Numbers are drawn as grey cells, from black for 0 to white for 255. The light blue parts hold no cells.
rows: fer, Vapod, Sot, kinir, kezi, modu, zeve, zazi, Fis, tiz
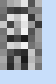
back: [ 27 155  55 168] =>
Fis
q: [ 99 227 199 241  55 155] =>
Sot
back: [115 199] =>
tiz
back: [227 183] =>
fer

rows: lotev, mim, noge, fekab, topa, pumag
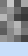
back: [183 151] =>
fekab
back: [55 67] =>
noge

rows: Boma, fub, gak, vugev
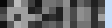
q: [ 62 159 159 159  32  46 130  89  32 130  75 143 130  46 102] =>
fub
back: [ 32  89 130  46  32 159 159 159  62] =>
fub

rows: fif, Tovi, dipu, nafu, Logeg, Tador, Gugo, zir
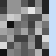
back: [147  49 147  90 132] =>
Gugo
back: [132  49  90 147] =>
fif
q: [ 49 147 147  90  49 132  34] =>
fif
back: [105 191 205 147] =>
dipu

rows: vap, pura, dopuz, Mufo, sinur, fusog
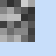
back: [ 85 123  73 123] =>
Mufo
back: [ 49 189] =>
dopuz

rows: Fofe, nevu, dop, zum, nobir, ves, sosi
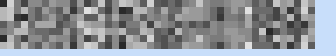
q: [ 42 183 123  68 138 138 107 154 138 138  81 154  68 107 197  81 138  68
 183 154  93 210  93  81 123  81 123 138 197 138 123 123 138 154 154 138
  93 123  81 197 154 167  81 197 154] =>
ves
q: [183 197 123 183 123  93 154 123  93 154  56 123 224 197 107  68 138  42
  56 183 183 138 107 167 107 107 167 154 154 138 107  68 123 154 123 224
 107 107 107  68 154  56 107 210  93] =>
nevu
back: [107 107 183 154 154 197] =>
nobir

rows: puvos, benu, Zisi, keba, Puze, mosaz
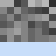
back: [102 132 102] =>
mosaz
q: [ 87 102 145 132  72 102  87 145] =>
keba
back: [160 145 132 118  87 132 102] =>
Zisi
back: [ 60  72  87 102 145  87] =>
benu

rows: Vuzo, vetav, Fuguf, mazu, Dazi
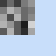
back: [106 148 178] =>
vetav
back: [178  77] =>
Fuguf
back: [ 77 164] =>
Fuguf
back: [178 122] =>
vetav

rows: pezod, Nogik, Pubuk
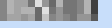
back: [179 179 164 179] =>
Nogik
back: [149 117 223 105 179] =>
Nogik

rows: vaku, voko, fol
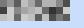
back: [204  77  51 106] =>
voko
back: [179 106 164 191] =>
vaku
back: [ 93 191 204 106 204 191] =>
fol
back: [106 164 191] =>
vaku

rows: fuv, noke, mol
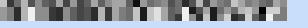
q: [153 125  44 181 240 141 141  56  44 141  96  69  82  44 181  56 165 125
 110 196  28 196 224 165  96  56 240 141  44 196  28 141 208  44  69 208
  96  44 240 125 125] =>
mol
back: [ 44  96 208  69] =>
mol
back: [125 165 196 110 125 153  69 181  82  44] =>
fuv

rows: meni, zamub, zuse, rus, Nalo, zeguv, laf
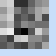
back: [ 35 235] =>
Nalo
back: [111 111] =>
rus
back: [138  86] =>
rus

